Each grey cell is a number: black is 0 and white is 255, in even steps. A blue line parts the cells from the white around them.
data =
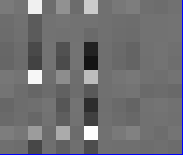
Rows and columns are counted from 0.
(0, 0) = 122
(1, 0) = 109
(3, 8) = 106
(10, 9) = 111
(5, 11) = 111
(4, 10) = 112
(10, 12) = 108
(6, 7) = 112
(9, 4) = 171
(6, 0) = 116
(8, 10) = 113
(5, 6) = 189
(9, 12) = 116
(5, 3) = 111
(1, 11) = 114
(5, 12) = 115
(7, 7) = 111
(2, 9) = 108
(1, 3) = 114
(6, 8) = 114
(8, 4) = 94
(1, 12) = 115
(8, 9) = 104
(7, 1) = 109
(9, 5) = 108
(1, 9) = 109
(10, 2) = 71
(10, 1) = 109
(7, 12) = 113
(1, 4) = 116
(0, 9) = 125
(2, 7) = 112
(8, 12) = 112
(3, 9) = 100
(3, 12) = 112
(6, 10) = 106

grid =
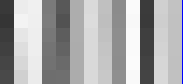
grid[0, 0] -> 57
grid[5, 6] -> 217
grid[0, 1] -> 236
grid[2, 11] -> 209
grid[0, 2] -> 240
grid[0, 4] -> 88
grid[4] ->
[69, 215, 236, 114, 106, 172, 217, 198, 141, 251, 66, 214, 192]
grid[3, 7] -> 196
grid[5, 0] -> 73
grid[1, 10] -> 58
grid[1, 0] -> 53
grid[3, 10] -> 63
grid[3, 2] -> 238
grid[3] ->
[64, 222, 238, 116, 99, 172, 217, 196, 142, 250, 63, 211, 193]
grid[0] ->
[57, 236, 240, 122, 88, 173, 218, 192, 139, 250, 59, 208, 194]
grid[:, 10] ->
[59, 58, 63, 63, 66, 68]
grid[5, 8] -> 143
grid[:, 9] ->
[250, 248, 250, 250, 251, 249]

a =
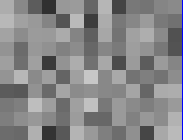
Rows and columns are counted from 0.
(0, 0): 173
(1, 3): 132
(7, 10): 126
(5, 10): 127
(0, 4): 152
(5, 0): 148
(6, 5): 139
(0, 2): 92
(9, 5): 180
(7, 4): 106
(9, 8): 109
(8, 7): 103
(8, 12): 178
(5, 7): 136
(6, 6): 144
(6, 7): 136
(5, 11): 115
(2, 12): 81
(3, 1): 107
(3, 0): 147
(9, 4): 88
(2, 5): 132
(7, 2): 190
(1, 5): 186
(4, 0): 159
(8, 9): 129
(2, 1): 140
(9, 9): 144
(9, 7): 127
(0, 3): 48
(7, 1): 127
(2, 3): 154
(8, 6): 104
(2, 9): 161
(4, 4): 147
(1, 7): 172
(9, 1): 105

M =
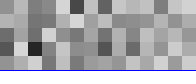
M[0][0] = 145
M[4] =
[147, 175, 208, 120, 191, 122, 155, 163, 149, 195, 168, 209, 155, 205]
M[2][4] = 143
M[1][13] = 173
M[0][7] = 98
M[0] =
[145, 184, 126, 137, 213, 72, 192, 98, 198, 183, 193, 126, 197, 210]
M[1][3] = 121
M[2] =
[109, 163, 111, 209, 143, 120, 165, 115, 178, 134, 191, 164, 183, 151]
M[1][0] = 179
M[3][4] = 197
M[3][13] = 172
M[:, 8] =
[198, 138, 178, 172, 149]
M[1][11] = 180

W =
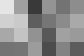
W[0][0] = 229
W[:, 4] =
[115, 139, 161, 131]
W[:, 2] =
[57, 94, 146, 156]
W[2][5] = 154
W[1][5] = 169
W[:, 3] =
[148, 118, 88, 76]
